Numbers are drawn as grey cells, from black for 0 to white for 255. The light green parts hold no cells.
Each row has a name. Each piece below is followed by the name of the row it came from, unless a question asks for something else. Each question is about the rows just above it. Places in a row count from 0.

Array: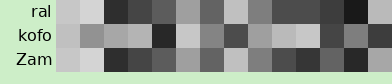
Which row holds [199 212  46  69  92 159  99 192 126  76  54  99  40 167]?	Zam

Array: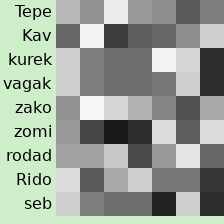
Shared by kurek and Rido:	[206]
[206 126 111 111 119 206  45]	vagak
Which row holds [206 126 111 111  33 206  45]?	seb

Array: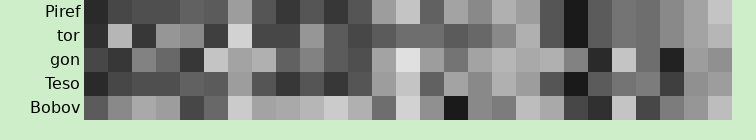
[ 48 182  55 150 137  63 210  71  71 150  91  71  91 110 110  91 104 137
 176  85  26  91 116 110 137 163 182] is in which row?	tor
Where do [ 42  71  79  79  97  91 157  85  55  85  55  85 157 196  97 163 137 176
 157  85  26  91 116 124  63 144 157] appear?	Teso
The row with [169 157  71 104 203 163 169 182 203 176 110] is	Bobov

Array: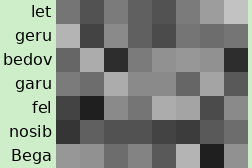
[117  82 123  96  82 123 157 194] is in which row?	let
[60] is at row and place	nosib, 5
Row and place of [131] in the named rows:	Bega, 3
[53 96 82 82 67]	nosib
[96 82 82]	nosib

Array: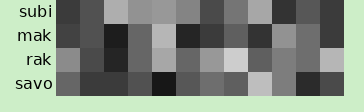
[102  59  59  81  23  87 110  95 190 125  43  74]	savo
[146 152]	subi
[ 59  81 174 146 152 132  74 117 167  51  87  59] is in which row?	subi
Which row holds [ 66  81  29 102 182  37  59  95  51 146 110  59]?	mak
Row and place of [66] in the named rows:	mak, 0

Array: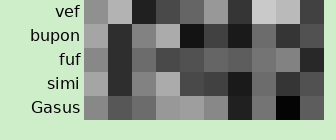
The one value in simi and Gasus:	[108]
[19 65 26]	bupon
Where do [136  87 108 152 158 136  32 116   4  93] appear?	Gasus
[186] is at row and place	vef, 8
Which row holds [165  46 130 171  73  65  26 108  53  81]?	simi
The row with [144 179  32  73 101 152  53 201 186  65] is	vef

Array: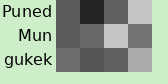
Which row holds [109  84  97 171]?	gukek
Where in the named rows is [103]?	Mun, 1
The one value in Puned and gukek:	[97]
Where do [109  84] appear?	gukek
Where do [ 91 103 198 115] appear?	Mun

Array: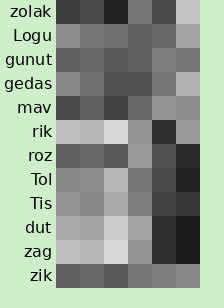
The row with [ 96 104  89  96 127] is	gunut
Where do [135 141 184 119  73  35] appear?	Tol

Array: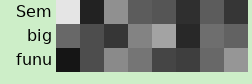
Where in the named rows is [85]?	Sem, 4
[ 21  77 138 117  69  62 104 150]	funu
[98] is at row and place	big, 7
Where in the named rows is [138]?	funu, 2

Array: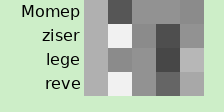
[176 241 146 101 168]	reve
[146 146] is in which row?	Momep
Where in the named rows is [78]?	ziser, 3
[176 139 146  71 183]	lege

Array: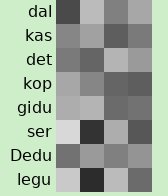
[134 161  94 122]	kas
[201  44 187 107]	legu
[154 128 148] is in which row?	Dedu
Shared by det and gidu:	[180]

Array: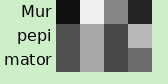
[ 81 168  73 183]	pepi
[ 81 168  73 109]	mator

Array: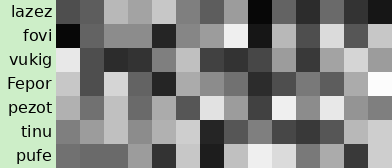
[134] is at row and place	fovi, 5
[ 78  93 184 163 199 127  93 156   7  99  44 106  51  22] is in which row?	lazez
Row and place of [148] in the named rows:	pezot, 12
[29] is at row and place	pufe, 6

